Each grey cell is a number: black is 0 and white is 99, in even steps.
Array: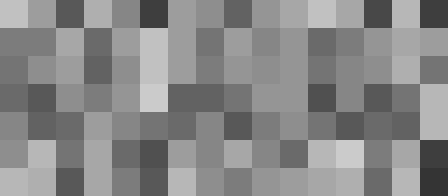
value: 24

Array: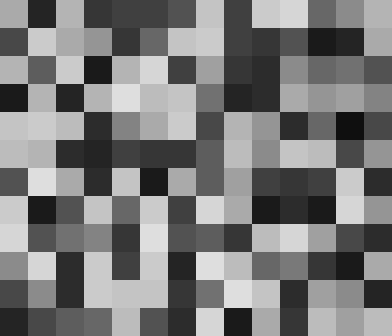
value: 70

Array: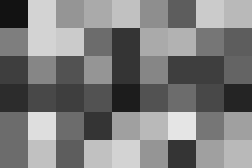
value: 72

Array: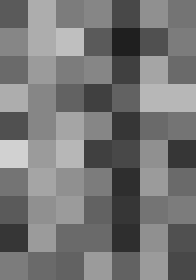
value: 45

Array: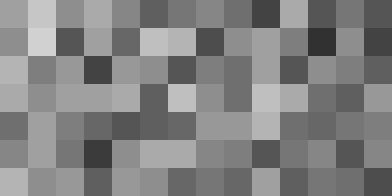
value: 33

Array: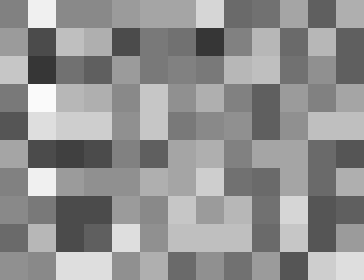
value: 68
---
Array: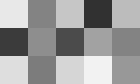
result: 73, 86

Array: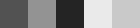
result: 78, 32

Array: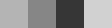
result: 81, 70

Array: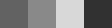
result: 19, 38

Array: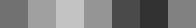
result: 50, 44

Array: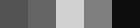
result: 5, 32
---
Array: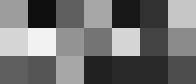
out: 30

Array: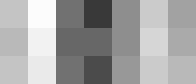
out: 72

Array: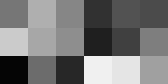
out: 62

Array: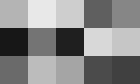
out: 25

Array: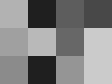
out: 79

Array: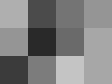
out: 65

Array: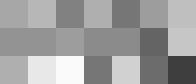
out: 24

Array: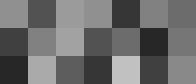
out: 53
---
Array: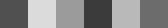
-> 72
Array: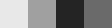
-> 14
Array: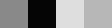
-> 86
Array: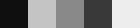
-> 22
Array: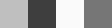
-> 97
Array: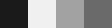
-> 63
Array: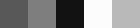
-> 98
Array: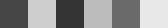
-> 41
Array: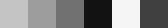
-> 95
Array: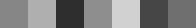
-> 27
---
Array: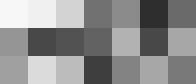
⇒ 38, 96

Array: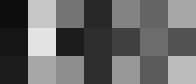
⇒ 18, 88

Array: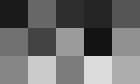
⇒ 60, 85

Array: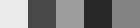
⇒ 61, 91

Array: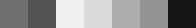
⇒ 85, 93

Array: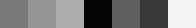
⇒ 2, 95

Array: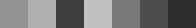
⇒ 75, 75
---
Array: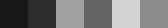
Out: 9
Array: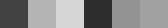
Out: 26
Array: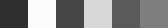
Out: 18
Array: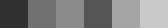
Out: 19
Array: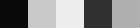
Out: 4
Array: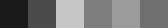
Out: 10
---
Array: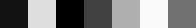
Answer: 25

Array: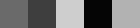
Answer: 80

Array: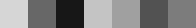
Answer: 76

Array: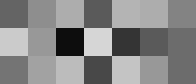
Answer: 83

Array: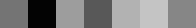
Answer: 34

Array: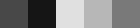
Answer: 87

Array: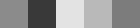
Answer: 88

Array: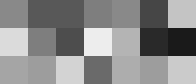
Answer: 92

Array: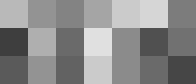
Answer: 87
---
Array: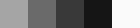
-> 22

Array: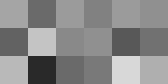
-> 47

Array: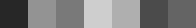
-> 68

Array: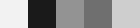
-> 57

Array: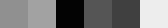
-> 33

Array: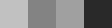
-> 51

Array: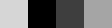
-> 0

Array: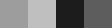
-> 74

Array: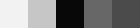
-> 3
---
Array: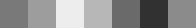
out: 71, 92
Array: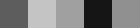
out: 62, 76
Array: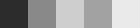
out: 80, 91
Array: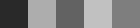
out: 38, 75
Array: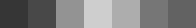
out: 80, 80
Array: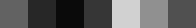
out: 21, 81
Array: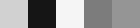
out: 95, 95
